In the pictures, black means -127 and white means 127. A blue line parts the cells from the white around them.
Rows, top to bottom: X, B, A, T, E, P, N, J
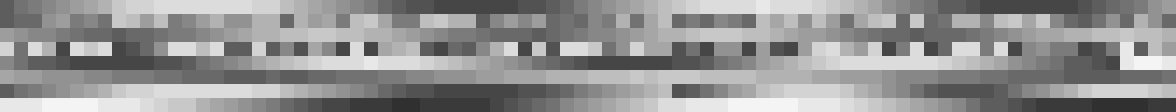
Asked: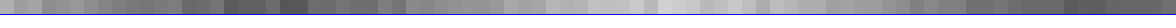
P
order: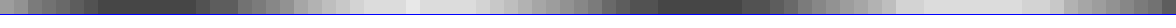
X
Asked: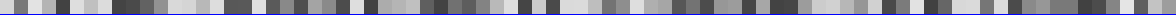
T
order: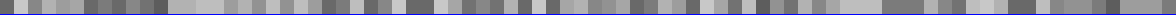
A
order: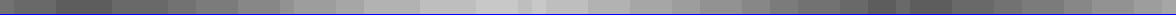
P
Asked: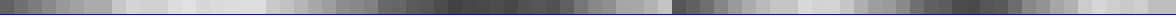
N

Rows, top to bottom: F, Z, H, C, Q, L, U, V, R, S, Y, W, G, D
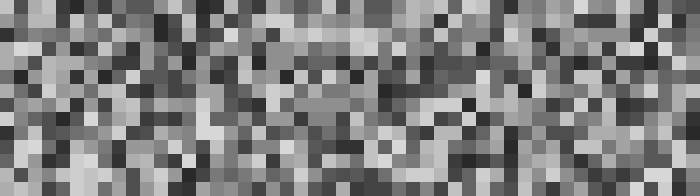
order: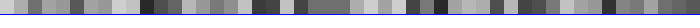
U
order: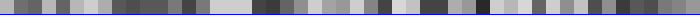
G

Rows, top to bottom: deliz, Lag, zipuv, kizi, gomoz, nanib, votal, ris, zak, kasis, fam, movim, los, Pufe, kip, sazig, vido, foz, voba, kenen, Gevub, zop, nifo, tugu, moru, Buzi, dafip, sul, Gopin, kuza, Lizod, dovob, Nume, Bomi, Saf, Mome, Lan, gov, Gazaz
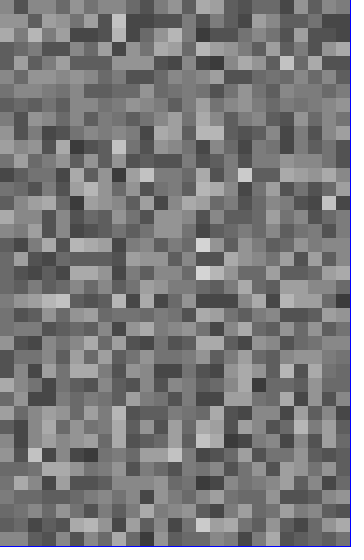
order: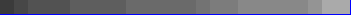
Gazaz
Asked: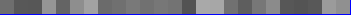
nifo
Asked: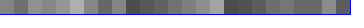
nanib
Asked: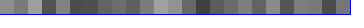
vido
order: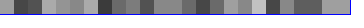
dovob

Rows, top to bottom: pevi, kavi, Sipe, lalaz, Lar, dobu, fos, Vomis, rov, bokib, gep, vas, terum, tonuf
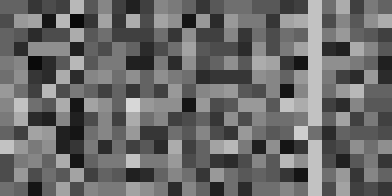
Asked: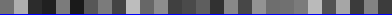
rov
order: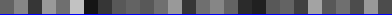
terum

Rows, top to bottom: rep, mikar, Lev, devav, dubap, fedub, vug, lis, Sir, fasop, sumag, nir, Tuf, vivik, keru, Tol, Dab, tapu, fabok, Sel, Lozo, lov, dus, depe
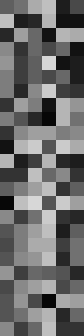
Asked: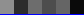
devav
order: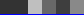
depe

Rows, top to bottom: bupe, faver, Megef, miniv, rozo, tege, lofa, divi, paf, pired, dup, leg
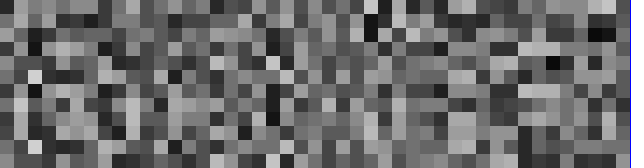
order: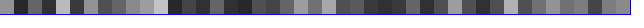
leg
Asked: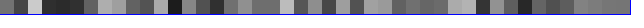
dup
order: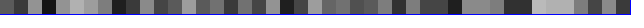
lofa
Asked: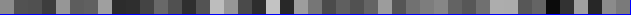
rozo

